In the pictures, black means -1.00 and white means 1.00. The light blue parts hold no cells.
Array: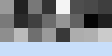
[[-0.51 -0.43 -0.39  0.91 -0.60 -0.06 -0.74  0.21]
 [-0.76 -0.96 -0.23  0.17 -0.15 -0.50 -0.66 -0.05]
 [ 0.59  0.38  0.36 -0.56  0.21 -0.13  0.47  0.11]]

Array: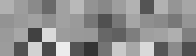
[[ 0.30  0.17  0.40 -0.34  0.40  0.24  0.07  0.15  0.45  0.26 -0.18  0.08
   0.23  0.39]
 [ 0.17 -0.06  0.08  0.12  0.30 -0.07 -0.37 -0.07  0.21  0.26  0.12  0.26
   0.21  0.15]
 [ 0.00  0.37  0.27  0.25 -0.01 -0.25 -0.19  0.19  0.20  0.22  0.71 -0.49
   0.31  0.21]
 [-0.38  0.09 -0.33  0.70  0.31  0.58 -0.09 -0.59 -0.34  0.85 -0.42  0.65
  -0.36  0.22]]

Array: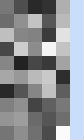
[[ 0.37 -0.61 -0.68 -0.39 -0.06]
 [ 0.46 -0.32  0.53  0.13 -0.15]
 [ 0.77 -0.54  0.02  0.05  0.50]
 [ 0.53  0.91  0.10  0.61 -0.44]
 [ 0.28 -0.55 -0.44 -0.73  0.05]
 [-0.64  0.58  0.46  0.19  0.31]
 [-0.26  0.51  0.05 -0.33 -0.69]
 [-0.06 -0.25 -0.47  0.12  0.00]
 [-0.14 -0.33 -0.17  0.23  0.16]
 [ 0.97 -0.41 -0.12  0.11 -0.08]]

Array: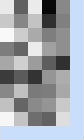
[[ 0.07 -0.94  0.84 -0.25  0.83]
 [ 0.00 -0.62  0.53  0.05  0.57]
 [ 0.12 -0.01  0.33  0.61  0.95]
 [ 0.12  0.26  0.85 -0.21 -0.02]
 [-0.62 -0.27  0.22  0.62  0.31]
 [ 0.36  0.17 -0.60 -0.29 -0.54]
 [ 0.32 -0.02 -0.04  0.51  0.06]
 [ 0.58  0.17  0.08 -0.21  0.51]
 [ 0.74 -0.23 -0.14  0.53  0.93]]

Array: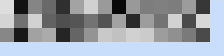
[[-0.57  0.22 -0.02  0.00 -0.02  0.20 -0.93  0.21  0.64  0.28 -0.63 -0.18
   0.04 -0.86  0.73]
 [ 0.69 -0.42  0.65 -0.10  0.23 -0.68  0.27 -0.35 -0.10 -0.33 -0.38 -0.23
   0.65 -0.11  0.66]
 [-0.42 -0.04  0.13  0.23  0.59  0.64  0.51  0.58  0.16 -0.21 -0.71  0.34
   0.27 -0.81  0.06]]

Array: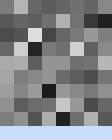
[[ 0.06 -0.21 -0.12 -0.21 -0.28 -0.20  0.41 -0.03]
 [-0.75 -0.55 -0.10  0.38 -0.12 -0.26 -0.21 -0.31]
 [-0.01  0.19 -0.04 -0.20 -0.45  0.74 -0.34 -0.41]
 [ 0.08 -0.25  0.63 -0.13 -0.04 -0.71  0.61 -0.20]
 [ 0.43 -0.10 -0.12  0.16  0.15 -0.27  0.36  0.33]
 [-0.08 -0.39 -0.27 -0.16  0.16  0.07 -0.01  0.30]
 [ 0.13 -0.05  0.07  0.19 -0.78  0.21  0.05  0.23]
 [-0.19 -0.42  0.19  0.55 -0.11 -0.15 -0.27  0.13]
 [-0.31  0.39 -0.14 -0.75  0.35 -0.34  0.14 -0.02]]

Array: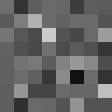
[[-0.29 -0.27 -0.52 -0.20 -0.17 -0.26 -0.60 -0.14]
 [-0.34 -0.17 -0.16 -0.22 -0.16  0.39 -0.02 -0.30]
 [ 0.22 -0.18 -0.44 -0.35  0.59 -0.42 -0.32 -0.08]
 [-0.58 -0.37 -0.29 -0.40 -0.11 -0.43 -0.37 -0.23]
 [-0.39  0.06  0.19  0.02 -0.28 -0.06 -0.10 -0.25]
 [-0.61 -0.15 -0.86  0.08 -0.57 -0.25 -0.15 -0.25]
 [ 0.49 -0.19 -0.19 -0.17 -0.46 -0.46  0.17 -0.26]
 [-0.35 -0.35  0.15 -0.35 -0.19 -0.18 -0.62 -0.26]]
